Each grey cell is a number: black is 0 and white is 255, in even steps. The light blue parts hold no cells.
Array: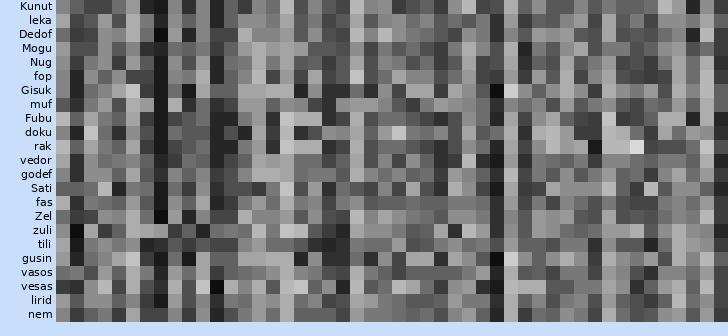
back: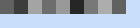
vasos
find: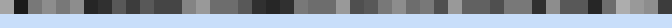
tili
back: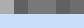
vedor

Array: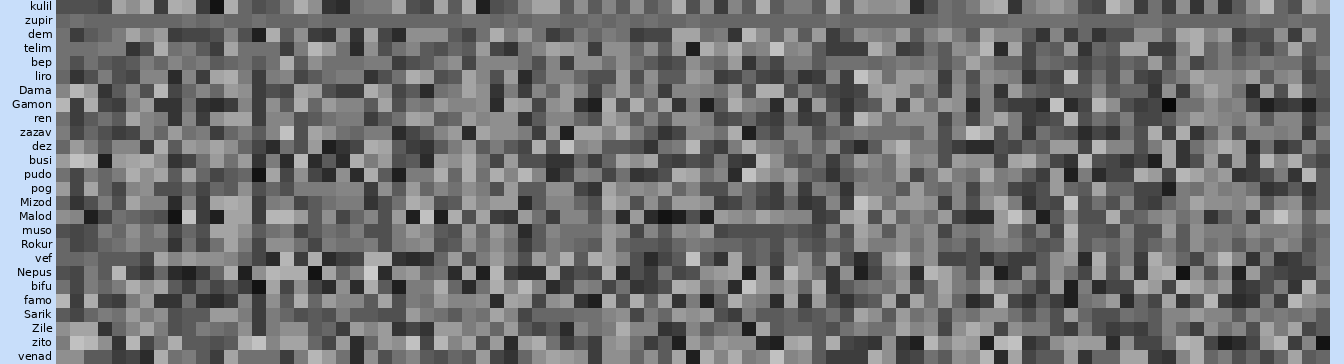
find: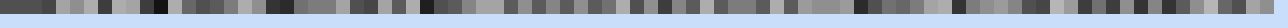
kulil
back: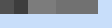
bep
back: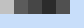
vef
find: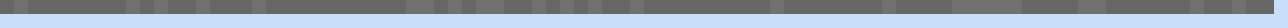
zupir
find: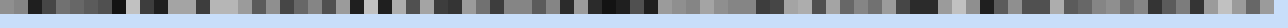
Malod
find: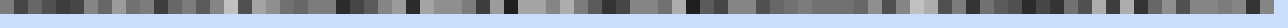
zazav
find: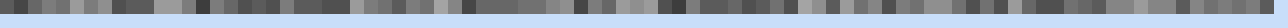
Sarik

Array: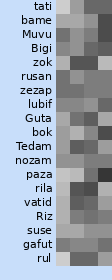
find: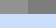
nozam
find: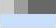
tati
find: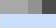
bame
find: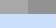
suse
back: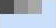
bame

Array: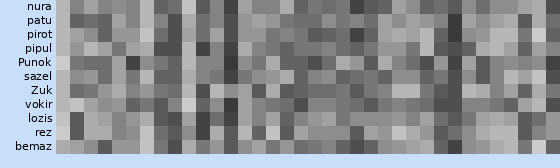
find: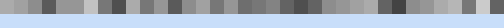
bemaz
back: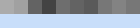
pirot
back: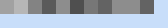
sazel

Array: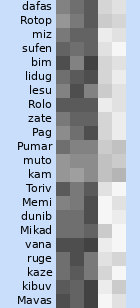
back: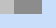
muto
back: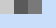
Rotop
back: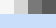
kaze

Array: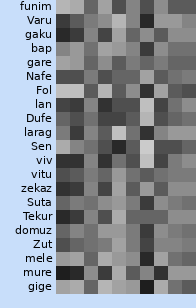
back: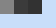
zekaz
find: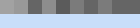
gare
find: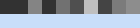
viv
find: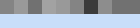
bap
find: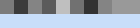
larag
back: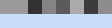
mure

